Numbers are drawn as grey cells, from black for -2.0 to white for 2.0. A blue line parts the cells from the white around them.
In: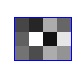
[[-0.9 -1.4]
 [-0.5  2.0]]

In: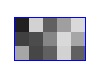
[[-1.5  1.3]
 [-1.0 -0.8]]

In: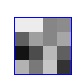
[[ 1.7  1.7]
 [-0.5  0.5]]

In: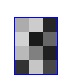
[[ 0.7  1.2]
 [ 1.3 -1.6]]

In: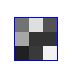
[[-0.2  1.5]
 [ 0.6 -1.2]]

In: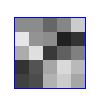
[[0.2 0.2]
 [1.6 0.3]]

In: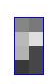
[[ 0.1 -0.1]
 [ 0.9  1.5]]

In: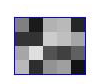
[[ 0.0 -1.6]
 [-1.2 -1.2]]
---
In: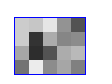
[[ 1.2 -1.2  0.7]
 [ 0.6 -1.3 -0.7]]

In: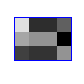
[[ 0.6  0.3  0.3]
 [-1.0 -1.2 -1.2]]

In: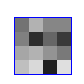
[[ 0.0 -1.3 -0.4]
 [ 0.6  0.8  0.3]]

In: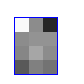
[[0.2 0.3 0.3]
 [0.1 0.6 0.2]]

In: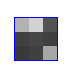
[[-1.0 -0.9 -1.0]
 [-1.1 -1.0  0.6]]

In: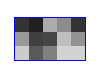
[[ 0.4 -1.0 -0.9]
 [ 1.2 -0.6  0.0]]
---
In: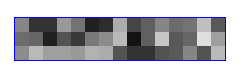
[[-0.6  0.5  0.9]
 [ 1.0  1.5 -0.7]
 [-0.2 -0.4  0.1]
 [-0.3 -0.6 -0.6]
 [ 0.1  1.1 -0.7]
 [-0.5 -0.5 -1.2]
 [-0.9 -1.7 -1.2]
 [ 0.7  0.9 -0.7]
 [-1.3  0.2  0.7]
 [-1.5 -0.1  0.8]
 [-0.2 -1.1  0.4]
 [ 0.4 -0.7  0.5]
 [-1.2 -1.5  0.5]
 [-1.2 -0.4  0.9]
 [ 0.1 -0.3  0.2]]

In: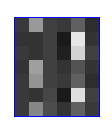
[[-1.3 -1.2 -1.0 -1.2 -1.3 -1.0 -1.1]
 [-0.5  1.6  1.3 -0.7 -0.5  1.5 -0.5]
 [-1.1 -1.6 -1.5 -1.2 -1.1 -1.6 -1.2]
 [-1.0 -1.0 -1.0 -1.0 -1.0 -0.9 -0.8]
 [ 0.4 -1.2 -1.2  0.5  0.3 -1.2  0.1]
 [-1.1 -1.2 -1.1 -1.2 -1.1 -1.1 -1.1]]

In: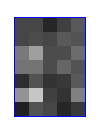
[[-0.6 -0.7 -0.3 -0.7 -0.6  0.0 -1.1]
 [-1.0 -0.6 -0.8 -0.4 -1.1 -1.2 -1.4]
 [-1.4 -0.9 -0.8 -0.8 -1.2 -1.0 -0.9]
 [-0.9 -0.8  0.5 -0.2 -0.7  1.1 -0.7]
 [-0.9 -0.9 -0.1 -0.2 -1.3  0.3 -1.5]]

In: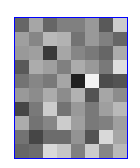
[[ 1.2 -0.4  0.7  1.5 -0.7  0.2  0.9  0.5  0.6  0.9]
 [-0.6  0.0 -0.4 -0.1 -0.8  0.6  0.5  0.0  1.4  0.1]
 [ 0.4  0.4 -0.1  0.4  1.8 -0.7 -0.1 -0.1 -0.7  1.2]
 [ 0.0 -0.2  0.1  0.7 -1.5  0.8  0.4  0.5  0.3  0.0]
 [ 0.0  0.8  0.6  0.0  0.6  0.2 -0.2  1.2 -0.3  1.1]
 [-0.4  0.9 -1.1  0.5 -0.1  0.7  1.2  0.1 -0.3  1.4]
 [ 0.6  0.1  0.5  0.7  0.1  0.2 -0.1 -0.2 -0.9 -0.3]
 [-0.4  0.5  0.4 -0.6 -0.2  0.4 -0.9  0.7 -0.2 -0.4]]

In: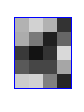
[[-1.2 -0.4  1.4  0.6 -1.4]
 [ 0.8 -1.5 -1.2 -0.9  0.0]
 [ 1.3 -0.1 -1.7 -0.9  1.3]
 [ 0.8  0.7 -1.1 -0.6  1.2]]

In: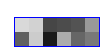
[[ 0.4 -0.1]
 [-0.7 -0.4]
 [-0.8  0.7]
 [-0.9 -1.6]
 [ 1.3  1.2]
 [ 1.4 -0.5]]

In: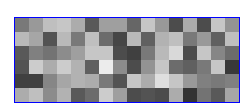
[[ 0.3  1.0 -0.3 -1.1  0.0  0.6]
 [ 1.1 -0.5  0.1  1.1 -0.1 -0.6]
 [-0.8  0.4  1.1 -0.1  0.0 -0.2]
 [ 0.7 -0.1 -0.8 -0.5  0.4 -1.2]
 [-0.8  1.0  1.4 -0.3  1.1  0.7]
 [ 0.4  0.8  0.9  1.1  1.5 -0.8]
 [ 1.1 -0.5 -0.1  0.3  0.7 -0.7]
 [-0.4  0.9 -1.0 -0.8  1.1 -0.8]
 [ 0.5 -0.9 -0.8  0.2 -0.7  0.5]
 [ 0.5 -0.3  1.1  1.7 -0.1  1.2]
 [-0.6  1.0  1.1 -0.5  0.7 -0.3]
 [ 0.7 -0.1  0.5  0.8  0.8 -0.6]
 [ 1.1  0.9  0.2  1.2  0.6  0.8]
 [ 1.0 -0.7 -0.2  0.7  0.1  0.2]
 [ 0.4  0.6  0.0  1.2 -1.0  1.0]
 [-0.1  0.9 -0.6 -0.7 -1.0  0.7]]

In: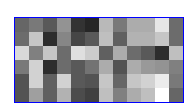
[[-0.3 -0.3  1.0  0.0 -0.1 -0.4]
 [ 1.6  1.1 -1.3  0.3  1.7  2.0]
 [ 0.7  0.8 -0.6  0.4  1.3  1.0]
 [ 0.7  0.8 -0.3  0.7  1.1  0.7]
 [-0.1 -0.5  0.7 -0.7 -0.4  0.0]
 [ 0.9  1.0 -0.5  0.7  1.1  1.0]
 [-1.4 -0.6  1.2 -0.2 -0.7 -1.0]
 [-1.2 -0.9  1.5 -0.6 -0.6 -0.8]
 [ 0.3  0.1 -0.3 -0.3  1.3  0.8]
 [-0.6 -1.3  1.1 -1.3 -0.5 -0.5]
 [-0.1  1.1  0.0  1.3  1.3  0.5]
 [-0.4 -0.3  1.4 -0.1 -0.7 -0.7]]
